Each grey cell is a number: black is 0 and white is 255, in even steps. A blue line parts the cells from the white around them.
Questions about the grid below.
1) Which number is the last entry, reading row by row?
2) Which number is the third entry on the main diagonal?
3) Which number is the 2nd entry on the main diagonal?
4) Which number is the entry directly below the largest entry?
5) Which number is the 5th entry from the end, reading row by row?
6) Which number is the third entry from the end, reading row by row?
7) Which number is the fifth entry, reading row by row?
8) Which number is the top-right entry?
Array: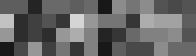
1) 105
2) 64
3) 45
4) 173
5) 73
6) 140
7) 105
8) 83

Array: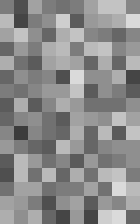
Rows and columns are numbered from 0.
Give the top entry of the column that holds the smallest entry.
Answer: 79
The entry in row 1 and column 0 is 186
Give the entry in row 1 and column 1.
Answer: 69
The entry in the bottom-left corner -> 174
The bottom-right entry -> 102
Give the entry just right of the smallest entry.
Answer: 134
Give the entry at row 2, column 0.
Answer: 162
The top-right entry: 134
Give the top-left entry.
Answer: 124
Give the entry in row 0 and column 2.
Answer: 162
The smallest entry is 60
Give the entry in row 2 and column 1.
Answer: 195
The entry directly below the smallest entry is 124
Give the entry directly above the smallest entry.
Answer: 134
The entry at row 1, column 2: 124
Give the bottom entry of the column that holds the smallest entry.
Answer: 143
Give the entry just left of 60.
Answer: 134

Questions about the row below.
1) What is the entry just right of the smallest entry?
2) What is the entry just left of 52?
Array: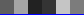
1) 52
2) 34

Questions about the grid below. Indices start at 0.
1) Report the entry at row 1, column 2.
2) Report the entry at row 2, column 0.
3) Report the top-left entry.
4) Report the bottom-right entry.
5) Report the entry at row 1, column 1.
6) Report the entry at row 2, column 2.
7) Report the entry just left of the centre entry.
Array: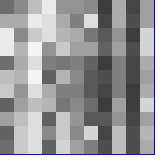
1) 234
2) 234
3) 109
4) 171
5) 171
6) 201
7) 181

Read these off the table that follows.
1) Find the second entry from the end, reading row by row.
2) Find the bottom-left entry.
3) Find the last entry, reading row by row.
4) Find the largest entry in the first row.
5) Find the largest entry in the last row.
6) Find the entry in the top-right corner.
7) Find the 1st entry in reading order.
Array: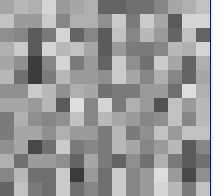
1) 123
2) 100
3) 193
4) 212
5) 212
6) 193
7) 166
